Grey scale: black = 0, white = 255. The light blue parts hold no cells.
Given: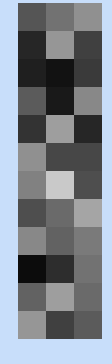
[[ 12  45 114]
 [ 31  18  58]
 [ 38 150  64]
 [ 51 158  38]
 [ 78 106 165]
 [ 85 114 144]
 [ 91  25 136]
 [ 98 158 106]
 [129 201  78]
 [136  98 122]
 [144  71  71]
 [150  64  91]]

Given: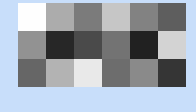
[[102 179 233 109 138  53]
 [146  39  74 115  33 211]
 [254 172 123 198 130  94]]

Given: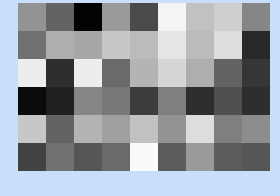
[[ 11  32 134 120  60 127  46  80  46]
 [ 66 113  86 106 250  92 154  92  86]
 [113 174 167 199 187 229 187 221  40]
 [147  99   3 154  74 244 193 207 134]
 [199  99 180 160 193 147 221 127 141]
 [237  46 237 106 180 214 174  99  54]]

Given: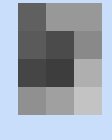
[[ 69  61 175]
 [ 90  75 137]
 [ 96 152 152]
 [144 160 195]]

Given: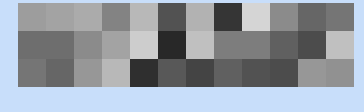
[[110 110 139 163 205  40 192 125 125  96  76 192]
 [117 102 151 184  47  88  68  96  82  76 151 145]
 [157 163 171 131 184  82 178  53 213 139 102 117]]

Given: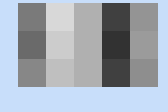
[[106 204 176  50 155]
 [122 216 176  64 148]
 [135 191 176  64 142]]

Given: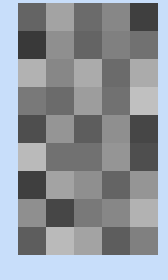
[[ 57 143 100 128 113]
 [ 63 163 143 100 149]
 [ 78 149  93 143  70]
 [ 93 186 163  93 128]
 [100 163 107 135  63]
 [121 107 157 113 192]
 [143  70 121 135 178]
 [178 135 171 107 171]
 [186 113 113 149  78]]

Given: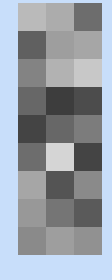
[[ 68 103 124]
 [ 96 158 166]
 [103  61  76]
 [109 213  68]
 [131 178 200]
 [138 158 145]
 [152 117  90]
 [166  84 138]
 [186 172 109]]

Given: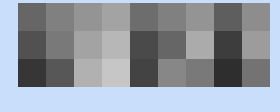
[[ 54  87 177 198  67 135 121  46 115]
 [ 81 121 163 183  74 102 171  61 156]
 [102 128 148 163 109 128 148  94 141]]
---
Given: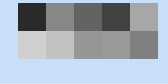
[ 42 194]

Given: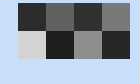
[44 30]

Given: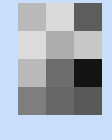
[185 173  19]

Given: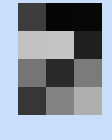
[ 61 196 123]

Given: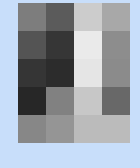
[125  54 229 104]

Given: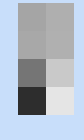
[165 176]
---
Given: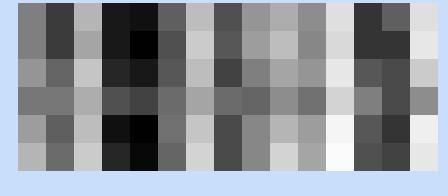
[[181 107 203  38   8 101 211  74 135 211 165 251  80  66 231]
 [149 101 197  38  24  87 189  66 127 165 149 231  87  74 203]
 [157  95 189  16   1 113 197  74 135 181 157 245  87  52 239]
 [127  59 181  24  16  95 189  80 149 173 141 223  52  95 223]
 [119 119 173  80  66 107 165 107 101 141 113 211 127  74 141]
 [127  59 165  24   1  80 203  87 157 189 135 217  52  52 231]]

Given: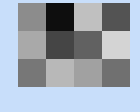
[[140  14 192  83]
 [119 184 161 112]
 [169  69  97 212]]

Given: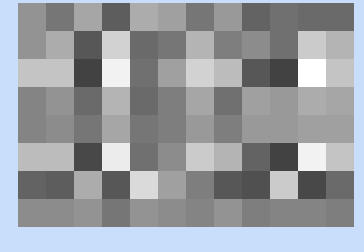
[[ 99  93 172  87 218 160 126  87  80 203  72 106]
 [147 118 166  93 172 160 118 153  99 112 106 106]
 [140 140 147 118 147 140 132 147 126 132 132 126]
 [132 140 118 166 118 126 153 126 153 153 160 160]
 [132 147 106 180 106 126 166 112 160 153 172 166]
 [147 172  87 210 106 118 180 126 140 112 203 180]
 [188 188  72 236 112 140 203 180  99  66 242 196]
 [196 196  66 242 112 160 210 188  87  66 255 196]]

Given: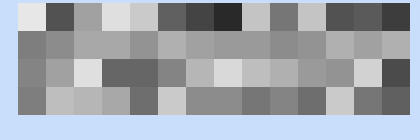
[[132 161 223 102 102 132 182 217 190 176 154 147 210  75]
 [126 190 182 168 110 202 140 140 118 132 110 202 118  96]
 [126 140 168 168 147 176 161 154 154 140 147 176 161 176]
 [231  82 161 223 202  96  68  41 196 118 196  82  90  61]]

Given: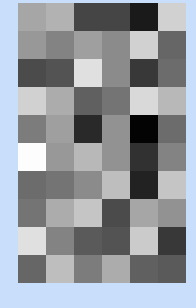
[[ 75  83 224 139  56 108]
 [116 172 197  75 166 146]
 [253 152 184 146  49 131]
 [152 131 159 139 209 102]
 [108 116 139 190  34 197]
 [102 190 124 172  96  90]
 [209 172  96 116 217 184]
 [224 131  90  83 203  56]
 [166 178  69  69  26 209]
 [124 159  41 146   3 108]]

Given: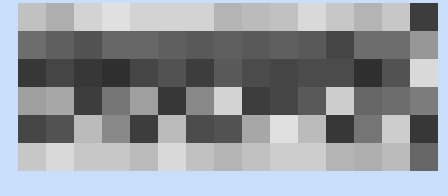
[[193 174 211 224 211 211 211 180 187 193 217 199 180 199  61]
 [199 217 199 199 187 217 193 180 193 205 205 180 174 187 102]
 [ 69  82 187 137  61 187  75  82 167 224 187  55 117 205  55]
 [109  95  82 102 102  95  89  95  89  95  89  69 109 109 151]
 [159 167  61 117 159  55 137 211  61  69  89 205 102 109 124]
 [ 55  69  55  47  69  82  61  89  75  69  75  75  47  82 217]]

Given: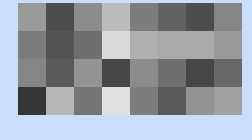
[[133  90 147  70 140 111  70 104]
 [154  77 140 188 125  98  77 133]
 [ 54 182 117 224 125  90 147 161]
 [125  84 111 217 176 169 169 154]]
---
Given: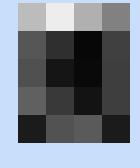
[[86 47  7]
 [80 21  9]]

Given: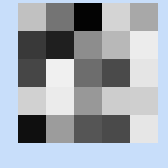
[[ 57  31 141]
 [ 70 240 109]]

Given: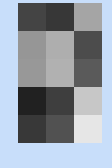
[[150 174  76]
 [152 177  90]]

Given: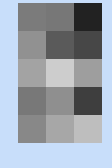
[[145  90  71]
 [163 205 158]]

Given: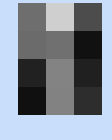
[[107 112  17]
 [ 33 131  32]]

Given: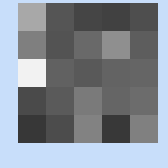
[[127  83 105]
 [242  97  89]]

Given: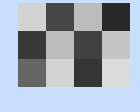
[[ 57 188  64]
 [101 211  53]]

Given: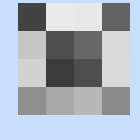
[[198  79 103]
 [210  59  78]]

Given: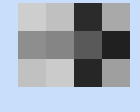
[[142 133  89]
 [193 203  38]]
